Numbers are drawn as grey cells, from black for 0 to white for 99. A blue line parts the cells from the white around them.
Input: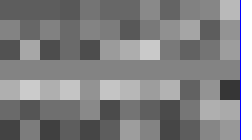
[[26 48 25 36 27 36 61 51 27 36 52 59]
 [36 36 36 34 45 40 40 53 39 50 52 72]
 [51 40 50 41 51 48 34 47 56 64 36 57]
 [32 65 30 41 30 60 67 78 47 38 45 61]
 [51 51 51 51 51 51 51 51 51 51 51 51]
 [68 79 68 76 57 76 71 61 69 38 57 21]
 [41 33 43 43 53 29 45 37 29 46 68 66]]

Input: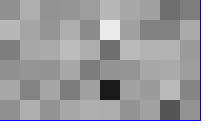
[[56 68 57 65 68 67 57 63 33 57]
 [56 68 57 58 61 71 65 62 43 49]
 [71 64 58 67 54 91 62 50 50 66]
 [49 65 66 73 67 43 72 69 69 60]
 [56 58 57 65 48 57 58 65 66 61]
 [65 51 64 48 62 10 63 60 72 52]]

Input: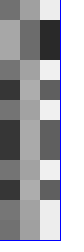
[[44 62 92]
 [44 62 92]
 [65 42 16]
 [65 42 16]
 [45 63 93]
 [21 67 37]
 [45 63 93]
 [21 66 37]
 [21 66 37]
 [45 63 93]
 [21 67 37]
 [46 63 92]]

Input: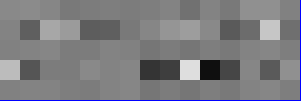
[[50 51 51 49 48 51 52 46 48 46 49 47 51 52 49]
 [53 54 52 47 48 49 48 49 51 44 51 47 56 56 50]
 [51 37 65 60 36 37 47 52 58 61 53 35 42 77 43]
 [50 51 52 48 48 51 50 46 48 46 49 47 51 52 49]
 [73 33 48 48 53 51 52 20 24 86  6 27 52 35 56]]

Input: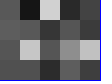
[[31 31 17 36 24]
 [34  8 81 16 26]
 [36 34 21 33 23]
 [33 77 33 55 75]]

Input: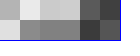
[[87 54 50 50 23 33]
 [70 91 79 80 35 25]]

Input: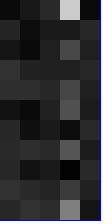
[[15 19 17 49  8]
 [ 4  9 16 79  4]
 [14  5 10 10 15]
 [ 8  4 12 28 12]
 [19 13 12 12 15]
 [18 18 15 27 12]
 [ 7  4 13 31 11]
 [15  6 10  5 16]
 [16 18 16 33 11]
 [15  7 10  1 16]
 [19 16 14 23 13]]

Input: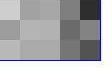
[[72 66 66 46 32]
 [80 63 65 49 18]
 [61 70 69 42 51]]

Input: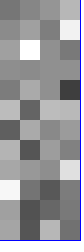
[[64 33 71 44]
 [46 52 58 71]
 [54 62 49 94]
 [62 99 56 47]
 [55 54 56 56]
 [48 66 56 24]
 [73 39 73 72]
 [37 66 53 60]
 [70 33 61 50]
 [65 59 55 87]
 [96 45 34 48]
 [62 32 40 47]]
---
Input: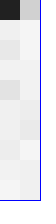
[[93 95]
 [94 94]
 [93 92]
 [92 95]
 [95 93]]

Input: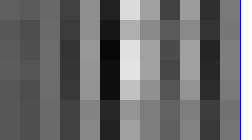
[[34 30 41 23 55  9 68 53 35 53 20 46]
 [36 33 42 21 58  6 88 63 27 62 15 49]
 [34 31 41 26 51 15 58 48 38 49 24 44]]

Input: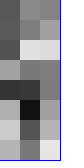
[[35 49 62]
 [63 47 49]
 [68  7 62]
 [70 47 89]]

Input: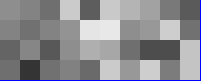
[[51 44 51 57 89 90 55 59 80 44]
 [43 20 44 50 41 79 59 80 48 76]]

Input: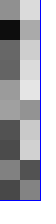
[[ 5 66]
 [39 85]
 [62 57]
 [29 81]
 [28 51]]

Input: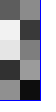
[[94 22]
 [19 60]]

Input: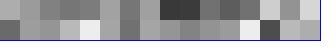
[[41 61 58 72 92 64 44 64 58 51 57 60 92 30 72 67]]

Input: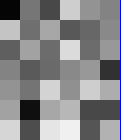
[[76 43 65 34 40 53]
 [51 35 41 53 59 19]
 [63  6 65 71 28 28]]

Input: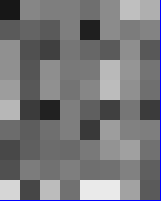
[[35 39 35 49 12 54 48 51]
 [56 33 55 47 47 72 58 45]
 [71 23 13 49 37 25 46 23]
 [28 37 42 41 47 57 62 44]
 [83 27 73 44 91 91 63 35]]
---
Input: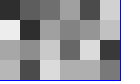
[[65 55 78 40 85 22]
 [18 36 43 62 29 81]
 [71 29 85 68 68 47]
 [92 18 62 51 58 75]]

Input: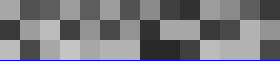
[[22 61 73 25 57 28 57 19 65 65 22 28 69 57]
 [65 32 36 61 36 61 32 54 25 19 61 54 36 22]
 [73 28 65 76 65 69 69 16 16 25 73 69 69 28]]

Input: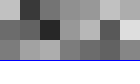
[[48 63 67 48 42 38 52]
 [42 38 15 59 71 34 86]
 [75 22 45 56 59 75 67]]

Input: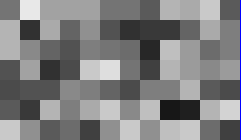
[[45 90 63 63 63 45 45 35 70 66 78 35]
 [32 63 19 29 78 86 45 25 70 60 53 60]
 [78 56 35 42 25 56 78 56 74 78 42 25]
 [70 53 39 32 49 45 42 15 74 60 42 49]
 [29 32 32 53 49 39 29 49 49 70 35 29]
 [35 22 70 49 66 78 53 74  9 12 70 82]
 [70 19 66 39 56 32 19 22 22 39 66 49]]

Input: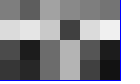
[[85 89 78 25 85 93]
 [49 36 63 53 49 45]
 [21 15 42 70 25  7]
 [29 11 42 70 33 11]]

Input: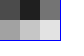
[[63 77 88]
 [29 12 45]]

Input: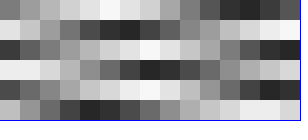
[[92 92 84 71 55 41 26 15 19 29 41 55 68 77 84]
 [88 77 61 45 29 19 15 26 37 52 61 74 84 92 96]
 [48 61 71 81 88 96 88 81 65 48 33 19 15 23 33]
 [74 58 41 26 15 19 29 41 55 68 77 84 92 92 84]
 [29 41 52 65 77 84 92 96 88 74 58 41 26 15 19]
 [23 37 48 61 71 81 88 96 88 77 65 48 33 19 15]]
